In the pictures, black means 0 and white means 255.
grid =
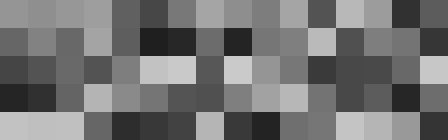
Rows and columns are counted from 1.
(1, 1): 149
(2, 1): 102
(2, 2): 130
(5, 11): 111
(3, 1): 69
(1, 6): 71
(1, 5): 96
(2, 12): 186
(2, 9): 36
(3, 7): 201
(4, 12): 115
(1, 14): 156
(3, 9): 202
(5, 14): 181
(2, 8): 108
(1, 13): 184
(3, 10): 149
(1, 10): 125
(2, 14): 126
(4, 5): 138
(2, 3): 104
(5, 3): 192
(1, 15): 49
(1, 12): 83
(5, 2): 191

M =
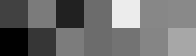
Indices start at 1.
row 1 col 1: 65
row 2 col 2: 54
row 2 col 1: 1
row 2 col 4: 108
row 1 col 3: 33

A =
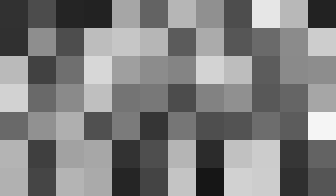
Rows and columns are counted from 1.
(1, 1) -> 49
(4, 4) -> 191
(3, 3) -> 111
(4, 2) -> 105
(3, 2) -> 65
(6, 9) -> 193
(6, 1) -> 180
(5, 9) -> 83
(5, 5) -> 123
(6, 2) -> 63
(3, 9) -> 189
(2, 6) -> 182
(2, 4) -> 189
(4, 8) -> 130
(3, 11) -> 138
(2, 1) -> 48
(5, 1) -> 105
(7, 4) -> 170
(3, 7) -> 132
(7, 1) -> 177
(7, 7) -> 196
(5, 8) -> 78

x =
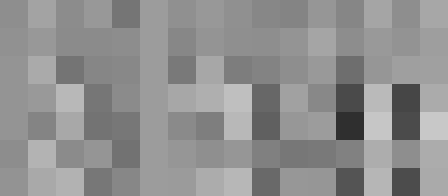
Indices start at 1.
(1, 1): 142
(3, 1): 148
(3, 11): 142
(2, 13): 141
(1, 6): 156
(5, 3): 168
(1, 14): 165
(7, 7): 155
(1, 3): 140
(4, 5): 139
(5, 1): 148
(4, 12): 136
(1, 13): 134
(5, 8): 126
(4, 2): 153
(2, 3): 139
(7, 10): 105
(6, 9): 150
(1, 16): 167
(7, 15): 76
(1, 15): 142
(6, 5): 114
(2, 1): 145
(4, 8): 175
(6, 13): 129
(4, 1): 148
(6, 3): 139
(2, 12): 165
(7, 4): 119
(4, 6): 156
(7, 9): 183
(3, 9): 125
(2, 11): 148

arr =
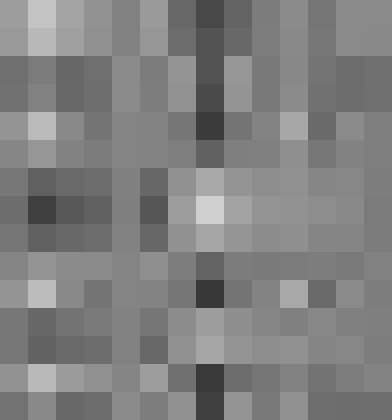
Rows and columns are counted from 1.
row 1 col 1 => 157
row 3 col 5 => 138
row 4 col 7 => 146
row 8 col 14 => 123
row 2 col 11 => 137
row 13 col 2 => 98
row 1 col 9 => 99
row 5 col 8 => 59
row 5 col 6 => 131
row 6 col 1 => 134
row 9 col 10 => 140
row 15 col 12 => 110
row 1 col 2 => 195
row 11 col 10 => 131
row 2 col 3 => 159
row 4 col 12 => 113
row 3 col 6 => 124
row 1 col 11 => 139
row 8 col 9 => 162
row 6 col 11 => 143
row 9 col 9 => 149
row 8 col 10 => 148
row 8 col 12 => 141
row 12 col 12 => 135
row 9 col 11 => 143
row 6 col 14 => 126
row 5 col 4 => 116
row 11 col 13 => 138
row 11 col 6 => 131
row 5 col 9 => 116
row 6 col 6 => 131
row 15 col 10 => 121
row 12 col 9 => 142
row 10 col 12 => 125
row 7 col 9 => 148
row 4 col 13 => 109
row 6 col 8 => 97

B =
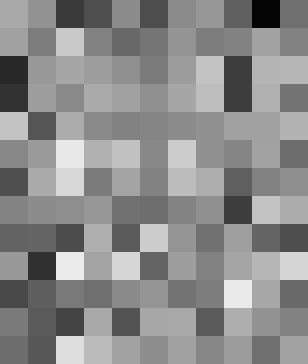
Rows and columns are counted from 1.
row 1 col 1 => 169
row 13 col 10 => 111
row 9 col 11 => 78
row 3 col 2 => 153
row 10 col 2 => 48
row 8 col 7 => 132
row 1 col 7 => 139
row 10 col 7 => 158
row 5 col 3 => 172
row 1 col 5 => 140
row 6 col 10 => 162
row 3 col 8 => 195
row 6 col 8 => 145
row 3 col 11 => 181
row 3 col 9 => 61
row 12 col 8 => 90
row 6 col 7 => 204
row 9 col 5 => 91
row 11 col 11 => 105
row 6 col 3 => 232
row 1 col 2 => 146
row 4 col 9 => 61
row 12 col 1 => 122
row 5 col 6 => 133
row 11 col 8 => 125
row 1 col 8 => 151
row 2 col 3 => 201
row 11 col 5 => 138
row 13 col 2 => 87
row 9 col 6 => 204
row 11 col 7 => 115
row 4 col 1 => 50
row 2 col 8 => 125
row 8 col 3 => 142
